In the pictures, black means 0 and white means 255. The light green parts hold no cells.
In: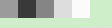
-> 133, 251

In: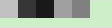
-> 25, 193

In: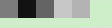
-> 100, 199

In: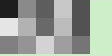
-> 105, 229

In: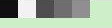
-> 78, 242

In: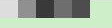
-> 57, 221

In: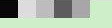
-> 188, 220

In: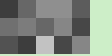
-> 103, 194

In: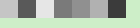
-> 122, 230
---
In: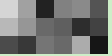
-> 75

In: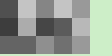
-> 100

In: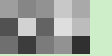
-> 111

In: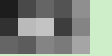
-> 101

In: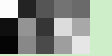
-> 4

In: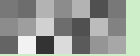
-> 100

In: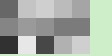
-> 49

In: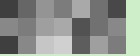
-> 63
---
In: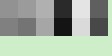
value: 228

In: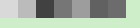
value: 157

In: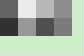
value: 49

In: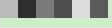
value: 219

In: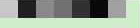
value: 50

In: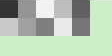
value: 96

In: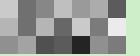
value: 154
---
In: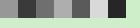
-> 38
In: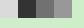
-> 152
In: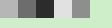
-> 142
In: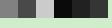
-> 53
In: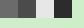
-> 44
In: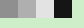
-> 21
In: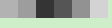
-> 211
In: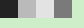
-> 122
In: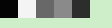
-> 45
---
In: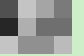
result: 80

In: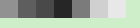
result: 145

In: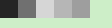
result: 37

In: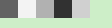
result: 98

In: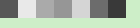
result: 87

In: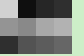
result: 209

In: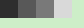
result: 46

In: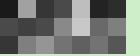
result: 26

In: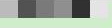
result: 187
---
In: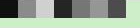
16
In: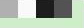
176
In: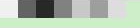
240
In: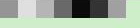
149
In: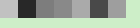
193
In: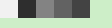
241
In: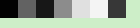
2
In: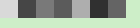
217
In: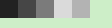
34
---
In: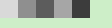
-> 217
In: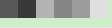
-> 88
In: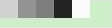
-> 208
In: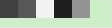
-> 65
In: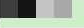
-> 61
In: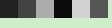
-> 33
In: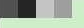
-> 80
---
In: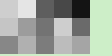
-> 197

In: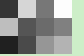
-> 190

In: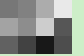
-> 163

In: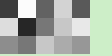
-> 221

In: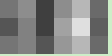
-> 85

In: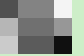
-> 182
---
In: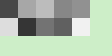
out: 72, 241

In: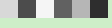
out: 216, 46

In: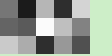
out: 118, 80

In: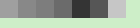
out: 159, 198

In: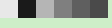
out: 232, 74

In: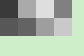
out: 58, 201

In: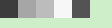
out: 60, 83

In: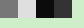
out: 119, 51

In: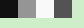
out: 17, 83

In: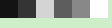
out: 19, 254
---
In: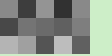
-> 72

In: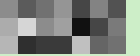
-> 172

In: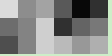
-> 109

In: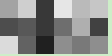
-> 77

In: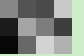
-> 27

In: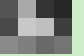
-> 73

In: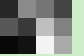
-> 88

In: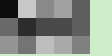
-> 105

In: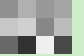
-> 199
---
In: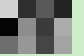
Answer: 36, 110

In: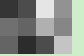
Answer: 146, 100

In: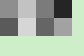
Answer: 37, 90

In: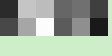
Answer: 63, 72

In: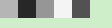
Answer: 82, 181

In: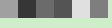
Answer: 126, 160

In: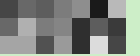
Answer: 185, 165

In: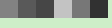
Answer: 49, 130
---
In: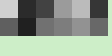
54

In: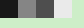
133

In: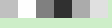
171

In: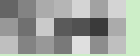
90

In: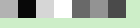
105

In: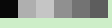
115

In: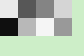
132
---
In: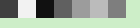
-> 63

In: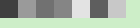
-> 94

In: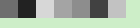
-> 65

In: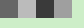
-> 102

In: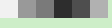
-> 78

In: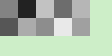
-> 86

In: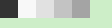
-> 164

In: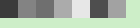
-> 78

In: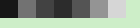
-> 44
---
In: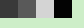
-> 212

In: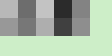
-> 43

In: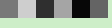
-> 7

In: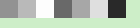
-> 223

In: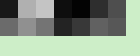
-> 46

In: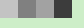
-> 162

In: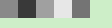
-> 231

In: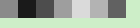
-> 179
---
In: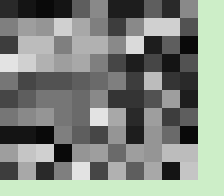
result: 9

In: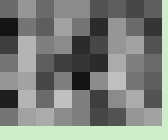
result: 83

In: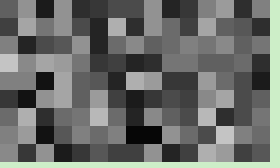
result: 117

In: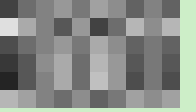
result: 98

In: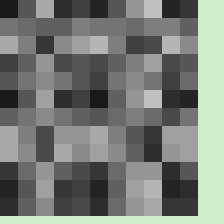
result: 138

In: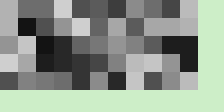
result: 29

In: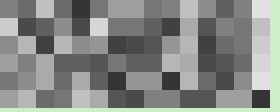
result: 204
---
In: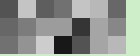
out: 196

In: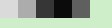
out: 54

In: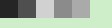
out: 209

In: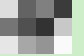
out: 99

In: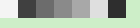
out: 168

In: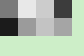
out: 232

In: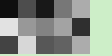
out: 24
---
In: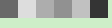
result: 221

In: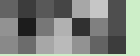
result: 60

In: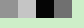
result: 197

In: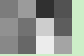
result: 155

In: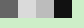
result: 218

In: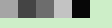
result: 68

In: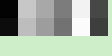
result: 199
